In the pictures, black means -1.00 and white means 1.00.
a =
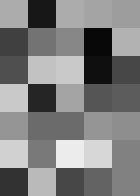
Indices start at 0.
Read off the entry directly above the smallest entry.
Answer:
0.29
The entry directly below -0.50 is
-0.38
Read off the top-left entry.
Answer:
0.35
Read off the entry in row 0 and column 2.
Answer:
0.35
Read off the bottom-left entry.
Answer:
-0.61
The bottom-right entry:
0.01
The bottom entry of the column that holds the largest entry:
-0.44
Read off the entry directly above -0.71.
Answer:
0.52
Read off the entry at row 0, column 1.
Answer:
-0.82
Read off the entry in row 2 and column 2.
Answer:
0.58

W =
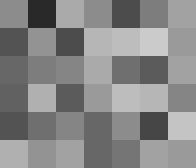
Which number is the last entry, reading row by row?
0.21
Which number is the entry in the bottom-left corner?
0.38
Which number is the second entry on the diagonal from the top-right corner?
0.59
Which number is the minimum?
-0.68
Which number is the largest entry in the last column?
0.54
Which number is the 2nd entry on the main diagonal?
0.15
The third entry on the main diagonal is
0.04
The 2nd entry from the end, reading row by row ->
0.27
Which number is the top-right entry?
0.27
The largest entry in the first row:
0.33
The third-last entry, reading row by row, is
-0.08
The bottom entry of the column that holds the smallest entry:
0.15
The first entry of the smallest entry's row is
0.10

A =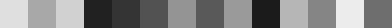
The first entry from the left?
0.75
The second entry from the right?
0.85
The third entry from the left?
0.64
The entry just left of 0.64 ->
0.32

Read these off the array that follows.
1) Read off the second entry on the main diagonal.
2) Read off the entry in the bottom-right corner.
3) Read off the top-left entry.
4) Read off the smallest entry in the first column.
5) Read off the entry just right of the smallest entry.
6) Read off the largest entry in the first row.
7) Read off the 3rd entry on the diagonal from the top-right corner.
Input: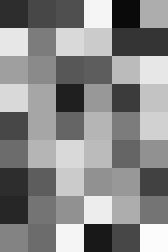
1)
-0.03
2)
0.98
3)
-0.65
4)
-0.70
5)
0.36
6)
0.92
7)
-0.27

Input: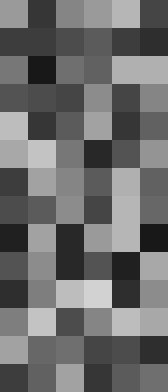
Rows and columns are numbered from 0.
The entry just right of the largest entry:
-0.64
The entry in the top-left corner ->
0.21
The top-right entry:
-0.46
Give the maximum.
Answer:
0.65
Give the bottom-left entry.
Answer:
-0.52
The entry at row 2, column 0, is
-0.07
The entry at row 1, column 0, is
-0.52
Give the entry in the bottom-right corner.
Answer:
-0.13
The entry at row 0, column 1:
-0.58
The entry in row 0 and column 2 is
0.04
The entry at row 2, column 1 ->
-0.81
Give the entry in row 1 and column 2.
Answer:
-0.40
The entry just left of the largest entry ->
0.48
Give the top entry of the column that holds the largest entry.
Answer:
0.21

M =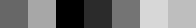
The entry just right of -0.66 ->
-0.09
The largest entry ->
0.69

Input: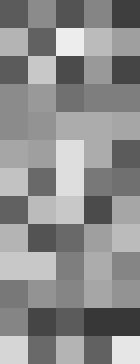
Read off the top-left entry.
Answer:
-0.29
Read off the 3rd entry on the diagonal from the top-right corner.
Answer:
-0.41
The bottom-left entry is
0.68
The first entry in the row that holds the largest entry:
0.41
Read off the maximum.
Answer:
0.86
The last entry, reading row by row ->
0.80
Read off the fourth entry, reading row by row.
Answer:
0.04
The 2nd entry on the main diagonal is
-0.24
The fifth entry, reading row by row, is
-0.51
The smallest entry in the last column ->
-0.57
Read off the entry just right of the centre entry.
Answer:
-0.06

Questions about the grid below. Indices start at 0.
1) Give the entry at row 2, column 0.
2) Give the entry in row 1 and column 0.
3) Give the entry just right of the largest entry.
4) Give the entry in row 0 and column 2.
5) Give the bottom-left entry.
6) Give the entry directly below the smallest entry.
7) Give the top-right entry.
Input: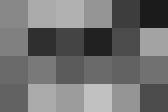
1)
-0.17
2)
0.00
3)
0.17
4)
0.39
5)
-0.23
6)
0.28
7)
-0.79

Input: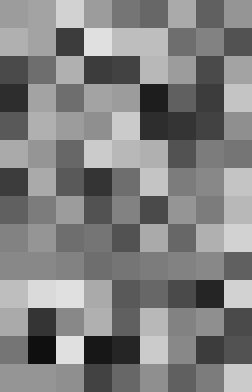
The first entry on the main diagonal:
0.22
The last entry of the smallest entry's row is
-0.36
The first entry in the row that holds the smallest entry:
-0.08
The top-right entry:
0.17
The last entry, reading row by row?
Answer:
0.59
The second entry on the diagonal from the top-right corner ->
0.02
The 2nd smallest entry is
-0.82
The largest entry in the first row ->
0.65
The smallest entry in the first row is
-0.25
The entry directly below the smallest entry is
0.17
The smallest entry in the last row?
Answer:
-0.48
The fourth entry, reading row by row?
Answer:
0.22
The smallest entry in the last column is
-0.42
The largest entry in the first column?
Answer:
0.49
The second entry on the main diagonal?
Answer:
0.28
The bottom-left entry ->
0.17
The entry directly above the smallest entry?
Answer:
-0.59
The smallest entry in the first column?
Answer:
-0.65
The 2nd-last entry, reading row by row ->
-0.03
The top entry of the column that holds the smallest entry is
0.28
